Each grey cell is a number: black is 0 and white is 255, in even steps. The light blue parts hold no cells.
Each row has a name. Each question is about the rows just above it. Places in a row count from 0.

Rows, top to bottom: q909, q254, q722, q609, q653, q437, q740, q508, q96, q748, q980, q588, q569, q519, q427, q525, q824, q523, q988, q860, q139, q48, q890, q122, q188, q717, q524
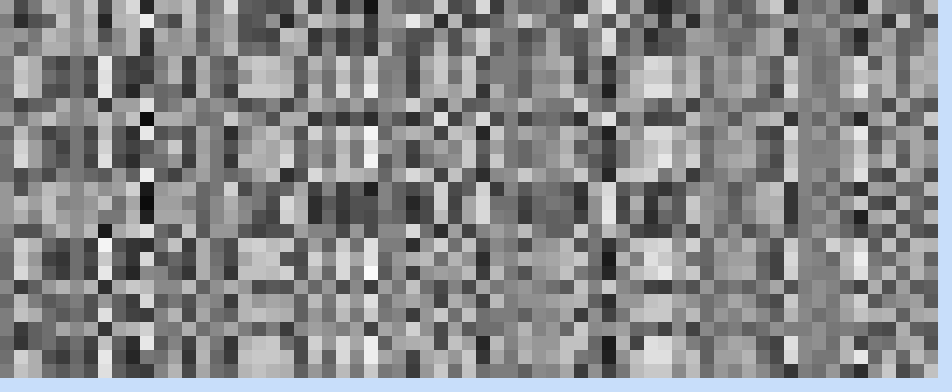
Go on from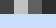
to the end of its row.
[231 89 131 66 174 119 53 174 193 200 111 74 208 151 216 166 237 96 166 174 180 74 193 159 38 186 131 166 151 151 193 193 103 26 180 66 223 216 180 125 96 144 166 159 89 66 223 137 144 111 180 66 119 111 166 174 81]
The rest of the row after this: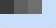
[166 137 166 53 166 180 208 125 119 174 111 137 166 125 89 125 59 137 159 144 125 159 66 166 144 208 144 74 159 89 111 111 137 180 131 151 103 200 137 144 159 103 111 66 137 66 137 111 125 96 111 144 125 125 144 119 125 119 81 74 174 96 89]
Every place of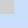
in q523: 1 18 31 46 49 59 61
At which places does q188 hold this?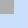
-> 14 17 29 65

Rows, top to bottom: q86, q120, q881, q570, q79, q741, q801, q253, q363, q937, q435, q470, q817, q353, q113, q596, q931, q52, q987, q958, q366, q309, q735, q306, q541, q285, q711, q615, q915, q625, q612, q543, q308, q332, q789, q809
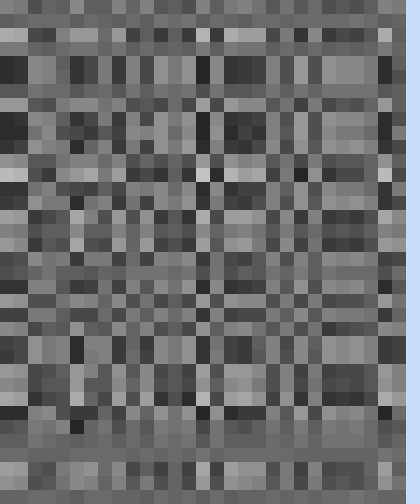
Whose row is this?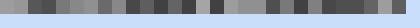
q332
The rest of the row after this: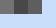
[72 151 79 144 136 136 79 121 72 121 72 79 79 94 151 114]
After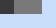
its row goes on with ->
[65 106 65 128 121 136 58 114 72 65 87 128 79 128 94 136 128 136 121 65 72]

